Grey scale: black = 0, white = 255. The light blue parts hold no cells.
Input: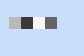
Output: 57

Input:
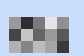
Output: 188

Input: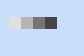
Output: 181

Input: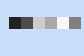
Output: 168

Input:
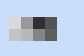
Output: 184

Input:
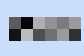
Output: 113

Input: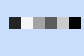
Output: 92

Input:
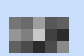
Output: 43

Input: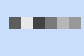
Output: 121

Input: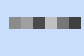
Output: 192
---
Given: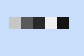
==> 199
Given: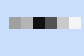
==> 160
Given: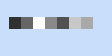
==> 49
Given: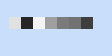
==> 225
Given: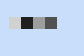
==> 209
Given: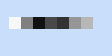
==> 247
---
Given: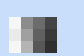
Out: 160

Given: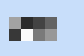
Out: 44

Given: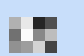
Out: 251

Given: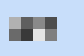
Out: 95

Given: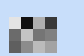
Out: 196

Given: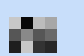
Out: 137

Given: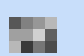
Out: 160

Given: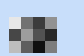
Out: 157

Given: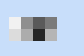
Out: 143

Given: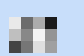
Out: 136
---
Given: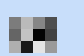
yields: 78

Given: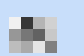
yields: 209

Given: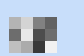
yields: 98

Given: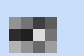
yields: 93

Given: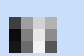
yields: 178

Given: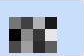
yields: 25

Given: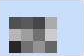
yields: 170
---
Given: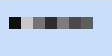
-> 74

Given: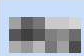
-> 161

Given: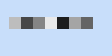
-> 165

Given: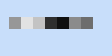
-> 139

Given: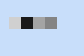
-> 164

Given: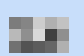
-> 102
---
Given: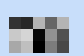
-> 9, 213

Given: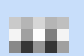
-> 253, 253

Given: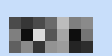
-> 86, 220

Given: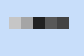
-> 33, 198

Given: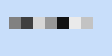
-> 151, 234

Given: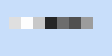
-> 38, 253

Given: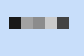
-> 140, 202

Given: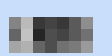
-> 78, 195

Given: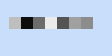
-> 235, 235
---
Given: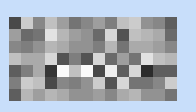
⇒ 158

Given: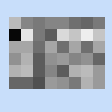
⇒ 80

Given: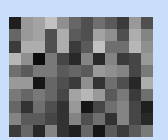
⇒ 40

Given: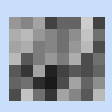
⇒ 112

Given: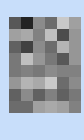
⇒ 160

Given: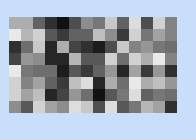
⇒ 209
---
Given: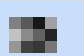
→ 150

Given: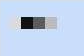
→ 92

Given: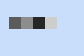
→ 91

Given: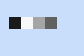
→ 97

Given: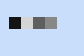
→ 95

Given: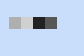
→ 87

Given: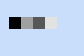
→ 87

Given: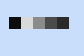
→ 75

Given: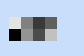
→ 148

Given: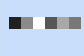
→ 138
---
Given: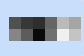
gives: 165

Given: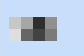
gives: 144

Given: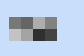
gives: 130

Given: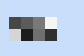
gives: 245

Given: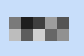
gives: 84

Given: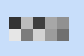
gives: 145

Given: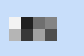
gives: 132
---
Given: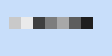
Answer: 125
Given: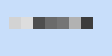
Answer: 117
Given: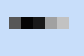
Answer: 87
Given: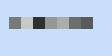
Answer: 121
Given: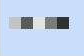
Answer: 123
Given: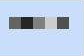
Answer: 100
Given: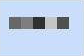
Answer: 103
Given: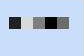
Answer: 108
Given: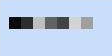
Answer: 98
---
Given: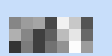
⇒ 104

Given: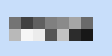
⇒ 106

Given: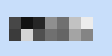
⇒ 236

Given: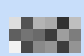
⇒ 125

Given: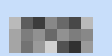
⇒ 136

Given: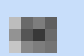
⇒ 106
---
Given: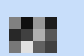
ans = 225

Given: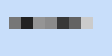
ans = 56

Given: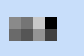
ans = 85

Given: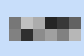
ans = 160

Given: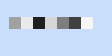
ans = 126

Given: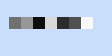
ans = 44

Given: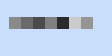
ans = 43

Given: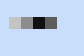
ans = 141

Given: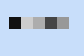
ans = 173
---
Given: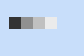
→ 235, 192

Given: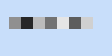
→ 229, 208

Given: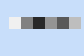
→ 240, 190

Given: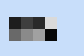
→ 218, 161

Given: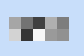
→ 246, 211

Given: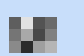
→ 226, 181

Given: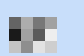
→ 238, 226

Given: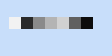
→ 242, 209
